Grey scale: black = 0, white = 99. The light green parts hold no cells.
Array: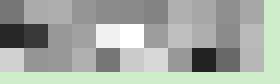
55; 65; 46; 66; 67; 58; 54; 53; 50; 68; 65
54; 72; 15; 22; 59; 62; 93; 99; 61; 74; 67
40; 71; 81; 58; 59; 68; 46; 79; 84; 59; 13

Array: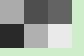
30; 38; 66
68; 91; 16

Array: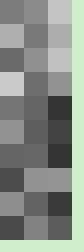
54; 76; 48
47; 67; 68
56; 75; 41
43; 57; 78
39; 20; 45
37; 26; 57
40; 20; 39
57; 58; 30
38; 23; 55
51; 36; 29

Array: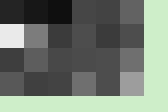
26; 38; 14; 9; 6; 27
23; 30; 91; 48; 23; 30
30; 43; 24; 36; 28; 29
30; 61; 34; 25; 26; 43

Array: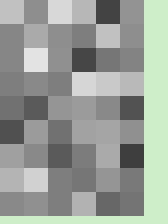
26; 57; 75; 55; 84; 71
75; 55; 52; 66; 55; 49
46; 51; 52; 88; 56; 27
78; 72; 49; 53; 49; 83
53; 32; 44; 35; 58; 60
64; 56; 31; 60; 44; 63
66; 24; 62; 53; 35; 48
58; 47; 70; 81; 49; 46
40; 45; 53; 56; 49; 69

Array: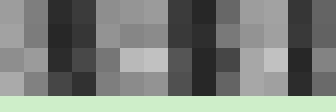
21; 39; 61; 49; 17; 23; 55; 58; 60; 23; 15; 40; 61; 63
22; 38; 63; 48; 15; 21; 57; 52; 54; 22; 18; 47; 57; 62
15; 51; 55; 60; 17; 28; 46; 72; 75; 33; 15; 27; 65; 75
17; 41; 66; 50; 27; 19; 49; 54; 57; 31; 15; 39; 65; 62

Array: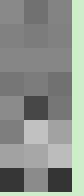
44; 51; 53
48; 50; 50
52; 52; 52
48; 44; 46
27; 46; 54
75; 63; 49
65; 73; 63
54; 20; 21
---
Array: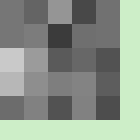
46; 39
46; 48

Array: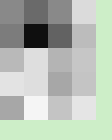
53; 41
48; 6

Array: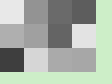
90; 57
68; 62

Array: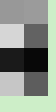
59; 60
83; 38

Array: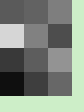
35; 38
83; 50

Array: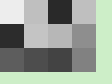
92; 74
17; 76

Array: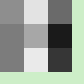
55; 88
48; 65

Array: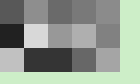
34; 55
13; 84
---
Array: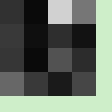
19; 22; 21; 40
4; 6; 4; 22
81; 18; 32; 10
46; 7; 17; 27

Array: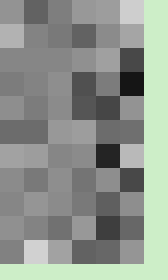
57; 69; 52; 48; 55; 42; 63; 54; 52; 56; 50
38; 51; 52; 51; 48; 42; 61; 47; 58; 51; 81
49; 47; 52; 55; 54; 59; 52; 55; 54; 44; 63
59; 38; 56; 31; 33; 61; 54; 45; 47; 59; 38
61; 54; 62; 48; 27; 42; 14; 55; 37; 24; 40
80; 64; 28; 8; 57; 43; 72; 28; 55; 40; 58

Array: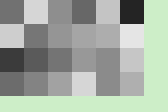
44; 80; 23; 42
83; 46; 35; 51
55; 58; 45; 63
40; 64; 59; 83
76; 67; 54; 54
14; 89; 77; 68

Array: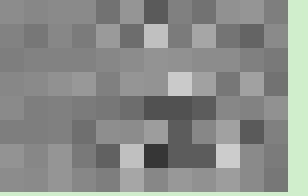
54; 51; 49; 52; 53; 49; 57; 54
52; 46; 51; 53; 49; 49; 52; 53
53; 52; 51; 56; 50; 50; 58; 58
53; 48; 51; 59; 48; 43; 47; 52
44; 60; 52; 50; 46; 55; 38; 49
58; 42; 54; 58; 42; 54; 75; 65
35; 74; 57; 57; 31; 61; 21; 52
50; 48; 56; 78; 31; 36; 36; 59
44; 64; 54; 63; 36; 52; 36; 56
56; 45; 54; 46; 52; 63; 79; 61
58; 39; 50; 62; 51; 35; 53; 53
49; 53; 47; 44; 56; 50; 48; 46

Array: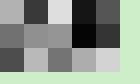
69; 44; 30
22; 56; 72
86; 58; 45
8; 2; 67
33; 20; 82

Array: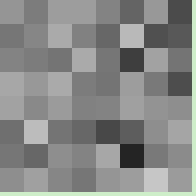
58; 46; 51; 65; 63; 43; 46; 55
48; 52; 48; 59; 53; 73; 40; 62
61; 66; 45; 66; 60; 45; 55; 52
61; 50; 66; 48; 50; 40; 51; 46
51; 40; 46; 45; 51; 28; 65; 58
39; 72; 24; 61; 62; 36; 14; 61
59; 31; 63; 47; 57; 55; 47; 77
29; 34; 45; 30; 55; 64; 54; 60

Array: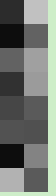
17; 5; 38; 19; 27; 32; 5; 69
75; 38; 62; 60; 35; 31; 51; 35

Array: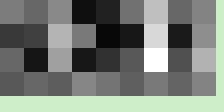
48; 22; 40; 34
40; 25; 8; 40
53; 70; 62; 36
6; 47; 9; 52
13; 3; 19; 45
44; 9; 34; 37
74; 84; 99; 47
40; 10; 31; 39
51; 55; 69; 51
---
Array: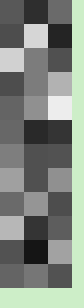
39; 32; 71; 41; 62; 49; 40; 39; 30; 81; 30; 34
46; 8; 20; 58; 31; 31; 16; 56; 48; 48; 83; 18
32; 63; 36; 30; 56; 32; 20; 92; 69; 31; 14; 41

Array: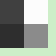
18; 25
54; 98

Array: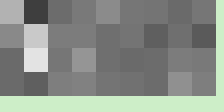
41; 41; 53; 69
37; 88; 78; 24
49; 46; 48; 42
50; 58; 48; 47
45; 43; 43; 54
44; 41; 45; 46
42; 42; 37; 45
56; 48; 43; 41
49; 47; 35; 46

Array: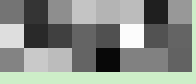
51; 86; 45
78; 16; 20
73; 25; 55
39; 39; 76
3; 31; 70
50; 98; 73
50; 32; 12
38; 39; 59

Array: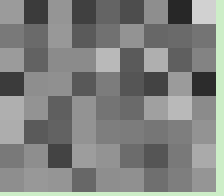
55; 47; 67; 68; 23; 60; 47; 60
59; 55; 35; 57; 55; 38; 41; 23
58; 26; 38; 37; 56; 54; 59; 58
40; 61; 57; 57; 34; 54; 35; 25
55; 57; 49; 45; 48; 72; 44; 39
56; 42; 48; 41; 33; 35; 57; 30
43; 33; 46; 62; 26; 68; 40; 55
49; 47; 49; 72; 60; 37; 41; 15
58; 66; 57; 54; 17; 51; 45; 81

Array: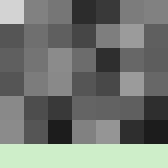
54; 53; 33; 37; 33; 82
33; 30; 48; 45; 43; 50
11; 22; 53; 54; 37; 46
50; 39; 33; 42; 27; 17
58; 38; 28; 18; 49; 22
18; 37; 60; 40; 60; 48
11; 18; 40; 36; 37; 50
